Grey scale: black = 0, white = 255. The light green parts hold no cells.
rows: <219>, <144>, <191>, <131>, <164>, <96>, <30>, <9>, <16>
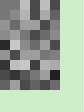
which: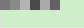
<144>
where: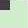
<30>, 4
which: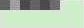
<16>
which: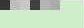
<30>
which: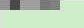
<96>
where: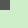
<9>, 3

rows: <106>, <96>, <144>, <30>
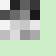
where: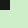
<96>, 4
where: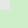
<144>, 4

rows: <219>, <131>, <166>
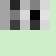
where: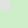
<131>, 5
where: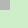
<219>, 3
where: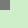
<131>, 2
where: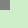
<219>, 4

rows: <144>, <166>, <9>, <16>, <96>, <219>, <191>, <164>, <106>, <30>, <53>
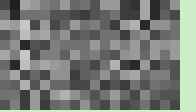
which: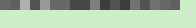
<106>
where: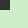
<144>, 14
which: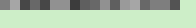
<164>
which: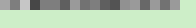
<219>
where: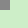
<30>, 15

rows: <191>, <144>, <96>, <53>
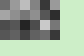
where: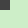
<53>, 3
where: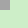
<144>, 1

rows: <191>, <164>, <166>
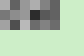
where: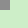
<164>, 2
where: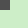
<166>, 2
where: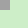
<166>, 1
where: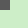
<164>, 5
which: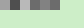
<166>

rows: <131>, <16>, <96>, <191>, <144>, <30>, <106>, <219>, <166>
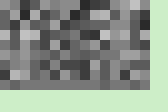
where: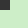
<191>, 10
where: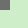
<30>, 5
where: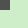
<96>, 8

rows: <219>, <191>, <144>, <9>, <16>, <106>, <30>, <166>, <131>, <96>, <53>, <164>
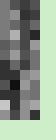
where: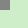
<166>, 3
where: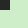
<9>, 4
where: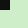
<131>, 2
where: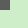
<16>, 1

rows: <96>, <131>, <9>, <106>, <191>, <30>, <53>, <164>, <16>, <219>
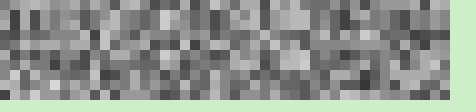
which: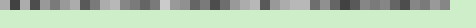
<9>
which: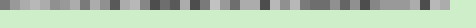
<96>
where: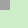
<30>, 44

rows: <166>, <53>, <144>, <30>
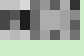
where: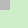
<30>, 2
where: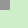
<166>, 5

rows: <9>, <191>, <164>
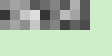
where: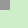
<9>, 3
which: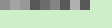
<9>
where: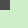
<164>, 9
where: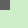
<164>, 8

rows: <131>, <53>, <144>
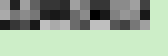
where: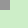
<53>, 13
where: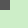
<144>, 12
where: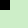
<53>, 10
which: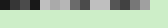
<144>
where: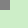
<53>, 12
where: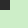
<131>, 7
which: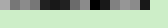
<53>

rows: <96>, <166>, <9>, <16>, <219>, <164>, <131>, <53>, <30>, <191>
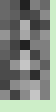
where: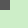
<96>, 2
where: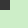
<9>, 4
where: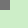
<53>, 3
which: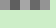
<16>

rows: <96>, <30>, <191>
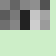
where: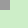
<191>, 5
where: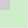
<191>, 4
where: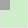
<30>, 5
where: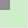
<96>, 4
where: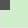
<96>, 5
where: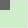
<96>, 2

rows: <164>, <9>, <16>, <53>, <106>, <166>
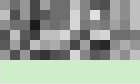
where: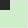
<106>, 11
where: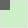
<166>, 11
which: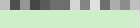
<9>
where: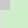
<53>, 10

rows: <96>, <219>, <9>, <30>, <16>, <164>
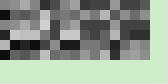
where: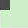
<96>, 6
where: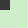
<96>, 9

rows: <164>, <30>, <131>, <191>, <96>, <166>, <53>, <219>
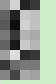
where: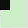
<131>, 2
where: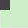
<219>, 2
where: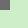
<53>, 2
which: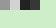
<164>
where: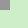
<164>, 1

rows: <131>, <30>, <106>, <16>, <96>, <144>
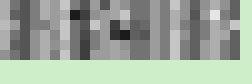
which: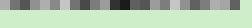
<16>
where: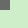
<106>, 15
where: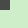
<16>, 9
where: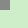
<16>, 6
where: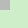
<106>, 1

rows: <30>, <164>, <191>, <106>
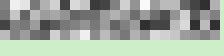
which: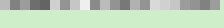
<106>
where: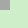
<164>, 6
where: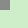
<106>, 10
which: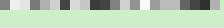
<30>
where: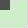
<164>, 17
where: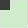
<30>, 10

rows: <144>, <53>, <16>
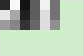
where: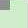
<16>, 6
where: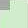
<53>, 2
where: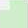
<144>, 5
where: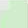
<53>, 1

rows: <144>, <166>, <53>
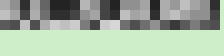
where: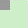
<144>, 18
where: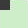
<53>, 18
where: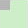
<144>, 9

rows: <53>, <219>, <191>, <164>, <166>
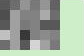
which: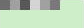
<166>
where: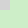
<166>, 4
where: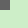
<53>, 6
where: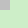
<164>, 1
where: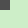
<219>, 1
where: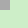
<219>, 5
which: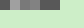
<191>

